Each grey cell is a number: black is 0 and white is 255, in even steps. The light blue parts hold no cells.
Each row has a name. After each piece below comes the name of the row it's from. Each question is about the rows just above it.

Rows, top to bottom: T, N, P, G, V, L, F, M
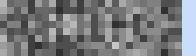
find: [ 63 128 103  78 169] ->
T
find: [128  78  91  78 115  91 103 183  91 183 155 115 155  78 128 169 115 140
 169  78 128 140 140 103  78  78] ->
V
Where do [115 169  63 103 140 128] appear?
P
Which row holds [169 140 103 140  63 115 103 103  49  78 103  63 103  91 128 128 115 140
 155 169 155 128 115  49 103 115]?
M
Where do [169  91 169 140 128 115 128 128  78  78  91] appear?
T

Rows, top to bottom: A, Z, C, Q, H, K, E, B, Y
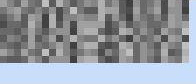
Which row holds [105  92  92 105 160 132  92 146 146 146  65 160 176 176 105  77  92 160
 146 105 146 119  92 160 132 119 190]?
Y
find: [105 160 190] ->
B
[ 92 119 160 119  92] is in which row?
H

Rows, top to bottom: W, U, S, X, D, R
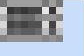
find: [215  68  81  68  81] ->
X
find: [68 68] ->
U
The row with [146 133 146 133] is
R

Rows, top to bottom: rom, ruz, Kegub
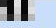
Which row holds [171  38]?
Kegub
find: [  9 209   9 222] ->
ruz
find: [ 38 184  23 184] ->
Kegub
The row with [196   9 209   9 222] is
ruz
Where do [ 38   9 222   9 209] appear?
rom

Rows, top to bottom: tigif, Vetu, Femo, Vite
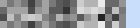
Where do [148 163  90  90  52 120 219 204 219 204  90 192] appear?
Vetu
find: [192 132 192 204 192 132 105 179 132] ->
Femo

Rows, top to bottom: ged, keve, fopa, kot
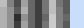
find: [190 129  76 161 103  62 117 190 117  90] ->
ged
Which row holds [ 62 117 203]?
kot

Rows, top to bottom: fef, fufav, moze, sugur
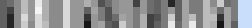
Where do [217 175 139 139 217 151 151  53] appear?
moze
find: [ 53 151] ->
moze

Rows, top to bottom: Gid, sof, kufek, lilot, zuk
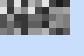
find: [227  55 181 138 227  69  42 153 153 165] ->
sof
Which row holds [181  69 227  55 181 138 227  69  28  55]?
Gid
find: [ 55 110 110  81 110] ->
kufek

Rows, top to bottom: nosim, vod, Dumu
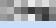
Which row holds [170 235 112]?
Dumu
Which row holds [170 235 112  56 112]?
Dumu
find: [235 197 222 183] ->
nosim
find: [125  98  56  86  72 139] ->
vod
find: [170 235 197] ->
nosim
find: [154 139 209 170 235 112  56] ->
Dumu

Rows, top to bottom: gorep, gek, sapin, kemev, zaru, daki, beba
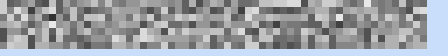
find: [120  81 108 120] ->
gek
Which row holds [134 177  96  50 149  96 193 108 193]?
sapin

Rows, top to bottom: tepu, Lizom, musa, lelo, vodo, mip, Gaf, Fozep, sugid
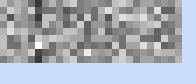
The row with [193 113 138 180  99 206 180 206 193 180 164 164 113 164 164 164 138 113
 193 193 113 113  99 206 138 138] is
mip
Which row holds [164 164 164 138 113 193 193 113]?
mip
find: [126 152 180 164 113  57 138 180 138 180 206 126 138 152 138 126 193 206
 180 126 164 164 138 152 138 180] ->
sugid
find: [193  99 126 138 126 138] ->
vodo
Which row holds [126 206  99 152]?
lelo

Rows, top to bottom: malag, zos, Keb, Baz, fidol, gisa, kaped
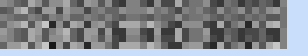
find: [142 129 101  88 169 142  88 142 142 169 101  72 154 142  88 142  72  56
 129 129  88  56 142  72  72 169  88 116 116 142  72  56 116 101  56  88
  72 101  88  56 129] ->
malag
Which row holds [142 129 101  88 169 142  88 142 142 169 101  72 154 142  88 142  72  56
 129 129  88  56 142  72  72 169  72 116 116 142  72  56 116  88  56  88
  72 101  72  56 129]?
gisa
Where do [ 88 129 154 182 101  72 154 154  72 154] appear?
fidol

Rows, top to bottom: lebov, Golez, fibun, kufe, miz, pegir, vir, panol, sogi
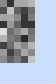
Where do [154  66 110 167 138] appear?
panol
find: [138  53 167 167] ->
lebov
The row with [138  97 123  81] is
sogi
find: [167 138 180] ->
vir
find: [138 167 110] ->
miz
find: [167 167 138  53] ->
fibun

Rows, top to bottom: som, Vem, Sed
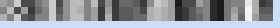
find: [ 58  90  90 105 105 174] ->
Sed
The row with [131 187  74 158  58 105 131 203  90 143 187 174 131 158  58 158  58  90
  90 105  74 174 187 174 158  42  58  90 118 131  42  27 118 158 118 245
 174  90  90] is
Vem
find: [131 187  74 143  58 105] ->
som
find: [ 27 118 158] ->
Vem
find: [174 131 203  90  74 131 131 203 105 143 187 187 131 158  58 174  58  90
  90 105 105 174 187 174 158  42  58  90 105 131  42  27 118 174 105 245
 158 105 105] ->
Sed
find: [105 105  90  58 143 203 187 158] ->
som

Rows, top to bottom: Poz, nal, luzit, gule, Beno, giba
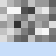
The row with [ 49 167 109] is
gule
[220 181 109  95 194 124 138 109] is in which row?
giba

